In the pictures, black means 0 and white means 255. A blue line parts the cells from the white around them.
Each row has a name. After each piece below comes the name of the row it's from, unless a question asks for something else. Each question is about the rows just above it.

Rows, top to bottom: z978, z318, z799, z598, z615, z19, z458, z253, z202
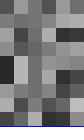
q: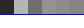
z615
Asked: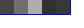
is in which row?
z799
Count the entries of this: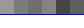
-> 6
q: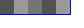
z978

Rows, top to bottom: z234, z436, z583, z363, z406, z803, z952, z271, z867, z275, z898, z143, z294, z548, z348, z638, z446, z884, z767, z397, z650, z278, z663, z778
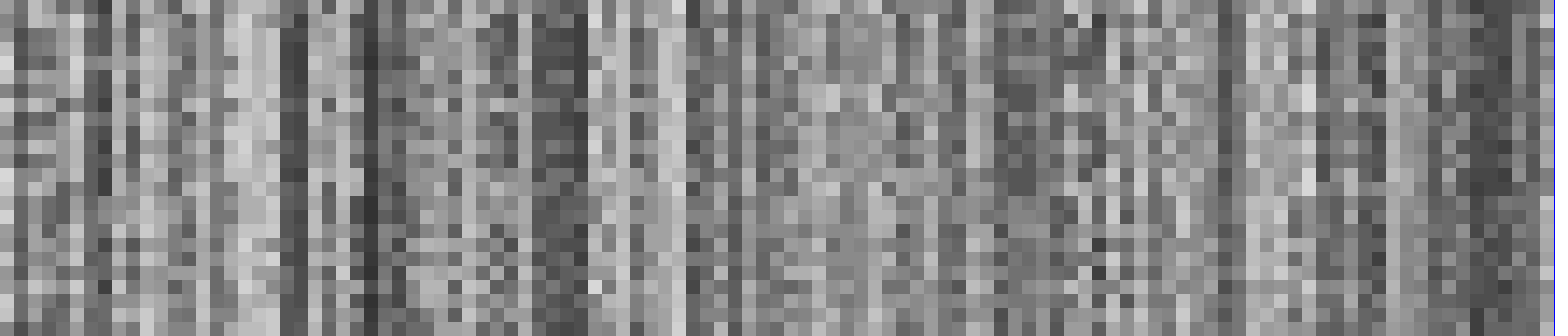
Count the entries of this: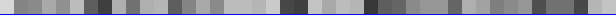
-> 44
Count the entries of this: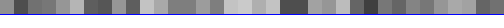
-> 36
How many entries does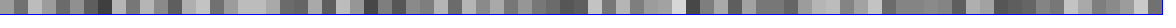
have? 83
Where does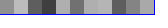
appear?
z294
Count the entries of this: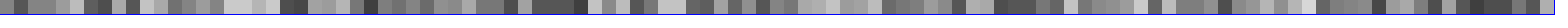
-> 111
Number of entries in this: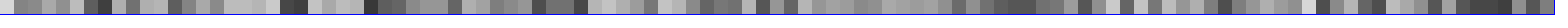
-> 111
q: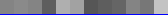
z234

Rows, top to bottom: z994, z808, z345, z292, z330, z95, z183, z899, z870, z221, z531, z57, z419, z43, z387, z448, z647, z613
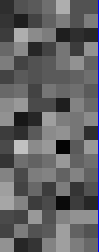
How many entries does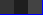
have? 3
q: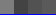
z330
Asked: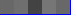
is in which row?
z183
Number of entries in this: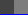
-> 2
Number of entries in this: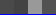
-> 4

